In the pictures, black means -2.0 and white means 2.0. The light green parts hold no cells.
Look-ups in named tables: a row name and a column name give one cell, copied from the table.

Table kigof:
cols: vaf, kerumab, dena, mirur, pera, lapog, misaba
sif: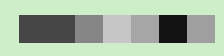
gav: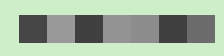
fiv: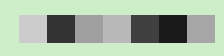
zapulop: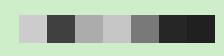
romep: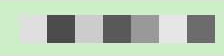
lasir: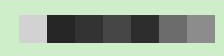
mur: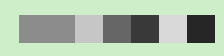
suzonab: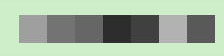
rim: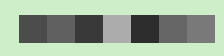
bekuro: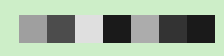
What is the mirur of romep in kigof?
-0.6
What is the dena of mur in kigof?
1.1
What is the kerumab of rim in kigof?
-0.5
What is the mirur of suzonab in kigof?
-1.3
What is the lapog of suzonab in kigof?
0.8
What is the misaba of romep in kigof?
-0.3
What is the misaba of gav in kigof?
-0.3
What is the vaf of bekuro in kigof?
0.5
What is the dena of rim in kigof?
-1.1
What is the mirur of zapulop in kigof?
1.1
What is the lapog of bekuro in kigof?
-1.2
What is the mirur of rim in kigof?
0.7
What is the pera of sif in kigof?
0.6
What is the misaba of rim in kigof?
-0.1

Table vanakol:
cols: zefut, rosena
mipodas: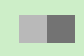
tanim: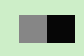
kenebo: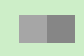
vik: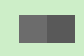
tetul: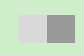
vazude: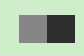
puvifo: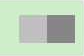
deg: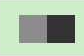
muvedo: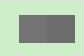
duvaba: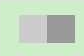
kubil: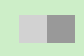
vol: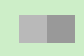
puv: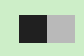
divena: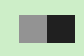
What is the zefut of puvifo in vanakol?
1.0
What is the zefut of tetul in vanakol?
1.4
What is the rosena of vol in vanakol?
0.4
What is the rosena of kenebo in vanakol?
0.1
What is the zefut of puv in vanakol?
-1.5
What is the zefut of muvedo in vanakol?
-0.2
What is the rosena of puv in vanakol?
0.9
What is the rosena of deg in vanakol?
-1.2

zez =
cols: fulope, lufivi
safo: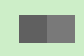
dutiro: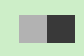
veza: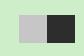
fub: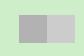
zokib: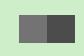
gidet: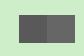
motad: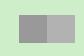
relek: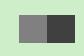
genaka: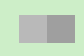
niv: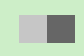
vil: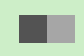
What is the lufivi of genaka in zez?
0.5
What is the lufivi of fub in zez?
1.2
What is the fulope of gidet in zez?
-0.6
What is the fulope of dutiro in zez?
0.8
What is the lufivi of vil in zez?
0.6
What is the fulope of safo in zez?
-0.5
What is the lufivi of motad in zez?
0.8
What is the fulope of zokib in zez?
-0.2
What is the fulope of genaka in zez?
0.9
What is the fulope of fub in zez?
0.8
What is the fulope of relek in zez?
0.0
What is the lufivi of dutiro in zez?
-1.1
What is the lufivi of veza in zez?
-1.3
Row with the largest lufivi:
fub

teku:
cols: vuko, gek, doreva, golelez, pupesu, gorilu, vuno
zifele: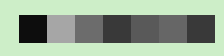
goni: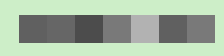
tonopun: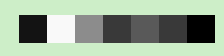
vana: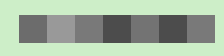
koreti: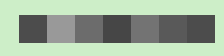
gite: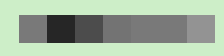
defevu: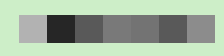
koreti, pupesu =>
-0.2
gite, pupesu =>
-0.1
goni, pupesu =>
0.8
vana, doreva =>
-0.1
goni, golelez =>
-0.1
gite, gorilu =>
-0.1
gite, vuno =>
0.3
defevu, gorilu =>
-0.6
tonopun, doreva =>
0.2
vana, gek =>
0.4
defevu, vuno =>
0.2
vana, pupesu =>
-0.2
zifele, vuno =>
-1.1
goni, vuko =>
-0.5
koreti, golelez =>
-0.9
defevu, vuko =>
0.8
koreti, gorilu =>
-0.6
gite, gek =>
-1.4
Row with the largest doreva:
tonopun

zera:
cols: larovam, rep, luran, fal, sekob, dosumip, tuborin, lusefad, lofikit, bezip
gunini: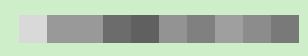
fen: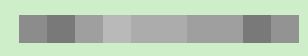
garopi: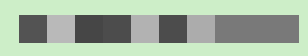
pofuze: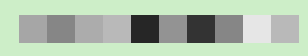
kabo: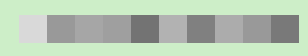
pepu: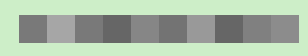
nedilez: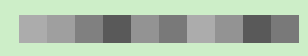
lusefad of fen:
0.5
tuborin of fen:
0.5
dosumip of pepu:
-0.2
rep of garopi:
0.9
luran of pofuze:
0.7
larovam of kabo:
1.4
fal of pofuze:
0.9
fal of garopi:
-0.8
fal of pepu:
-0.4
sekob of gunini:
-0.5
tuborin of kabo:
0.0
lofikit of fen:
-0.1
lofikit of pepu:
0.0
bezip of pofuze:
0.9
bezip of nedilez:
-0.1
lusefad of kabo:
0.7
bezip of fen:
0.3
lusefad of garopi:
-0.1
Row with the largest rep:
garopi

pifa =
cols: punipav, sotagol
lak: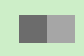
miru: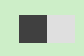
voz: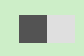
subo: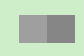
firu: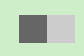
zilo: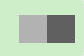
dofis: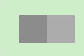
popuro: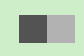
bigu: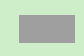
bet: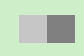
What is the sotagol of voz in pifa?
1.5
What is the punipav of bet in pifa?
1.1
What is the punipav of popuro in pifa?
-0.7
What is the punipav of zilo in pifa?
0.8
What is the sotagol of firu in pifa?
1.2
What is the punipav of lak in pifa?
-0.3
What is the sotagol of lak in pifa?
0.6
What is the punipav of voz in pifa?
-0.7
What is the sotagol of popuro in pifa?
0.8
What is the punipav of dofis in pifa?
0.2
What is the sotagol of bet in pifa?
0.0
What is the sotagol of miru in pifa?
1.5
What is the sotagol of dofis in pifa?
0.7
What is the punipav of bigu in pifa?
0.5
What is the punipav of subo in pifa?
0.5
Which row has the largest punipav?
bet

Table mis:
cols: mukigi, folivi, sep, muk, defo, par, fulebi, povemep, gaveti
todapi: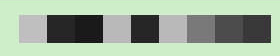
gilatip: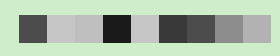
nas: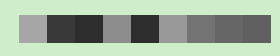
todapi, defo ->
-1.4
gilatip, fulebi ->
-0.8
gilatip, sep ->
1.0
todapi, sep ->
-1.6
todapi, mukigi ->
1.0
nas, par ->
0.4
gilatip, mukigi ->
-0.8
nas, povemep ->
-0.4
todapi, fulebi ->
-0.1
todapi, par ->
0.9
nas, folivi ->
-1.1
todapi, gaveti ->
-1.1
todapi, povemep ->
-0.8
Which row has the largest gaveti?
gilatip

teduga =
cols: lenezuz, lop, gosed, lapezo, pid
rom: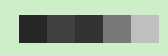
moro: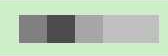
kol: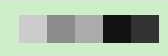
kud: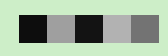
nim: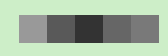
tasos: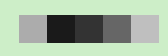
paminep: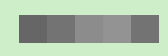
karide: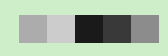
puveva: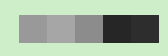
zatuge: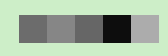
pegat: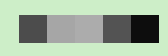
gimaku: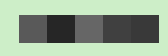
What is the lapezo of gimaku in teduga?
-1.0
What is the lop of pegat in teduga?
0.6
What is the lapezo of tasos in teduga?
-0.4
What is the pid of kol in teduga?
-1.2
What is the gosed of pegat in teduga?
0.7
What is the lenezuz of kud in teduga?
-1.8
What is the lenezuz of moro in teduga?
0.0
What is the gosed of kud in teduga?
-1.7
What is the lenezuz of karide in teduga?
0.7
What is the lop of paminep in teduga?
-0.2
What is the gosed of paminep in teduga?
0.2
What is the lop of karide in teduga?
1.2
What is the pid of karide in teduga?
0.2
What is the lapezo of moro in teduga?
1.0
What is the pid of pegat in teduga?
-1.8

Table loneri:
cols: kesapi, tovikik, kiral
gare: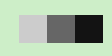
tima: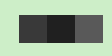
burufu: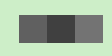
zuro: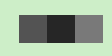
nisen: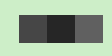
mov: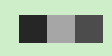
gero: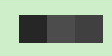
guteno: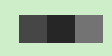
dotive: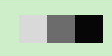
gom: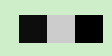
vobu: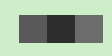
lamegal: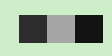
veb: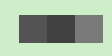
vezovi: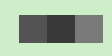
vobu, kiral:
-0.3
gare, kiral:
-1.7
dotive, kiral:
-1.9
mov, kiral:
-0.8
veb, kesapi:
-0.7
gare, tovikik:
-0.4
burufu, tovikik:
-1.0
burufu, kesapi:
-0.5
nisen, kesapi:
-0.9
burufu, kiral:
-0.2
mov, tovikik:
0.6
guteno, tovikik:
-1.4
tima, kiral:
-0.6
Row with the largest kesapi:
dotive

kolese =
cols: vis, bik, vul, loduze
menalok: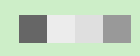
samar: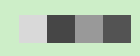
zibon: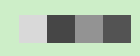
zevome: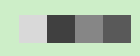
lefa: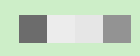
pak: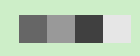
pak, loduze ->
1.6
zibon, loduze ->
-0.7
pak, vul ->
-1.0
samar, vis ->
1.4
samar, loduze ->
-0.7
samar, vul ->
0.4
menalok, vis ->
-0.4
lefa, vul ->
1.6
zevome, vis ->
1.4
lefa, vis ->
-0.3
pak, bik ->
0.4
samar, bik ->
-0.9
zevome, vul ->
0.1
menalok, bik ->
1.7
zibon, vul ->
0.3
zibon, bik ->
-0.9
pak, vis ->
-0.4

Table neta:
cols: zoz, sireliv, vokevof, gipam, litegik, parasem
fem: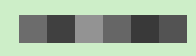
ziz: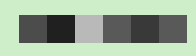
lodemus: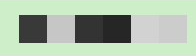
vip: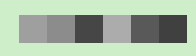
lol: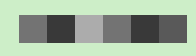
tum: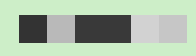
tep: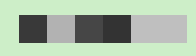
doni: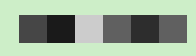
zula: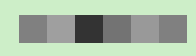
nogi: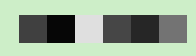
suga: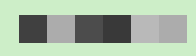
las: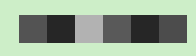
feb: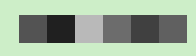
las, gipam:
-0.6
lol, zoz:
-0.2
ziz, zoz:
-0.8
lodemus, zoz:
-1.1
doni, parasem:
-0.5
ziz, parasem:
-0.6
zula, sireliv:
0.5
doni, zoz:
-0.9
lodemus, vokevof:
-1.2
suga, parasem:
0.7
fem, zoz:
-0.3
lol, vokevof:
0.7
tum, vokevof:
-1.1
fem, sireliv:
-1.0
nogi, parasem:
-0.2
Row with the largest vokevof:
nogi

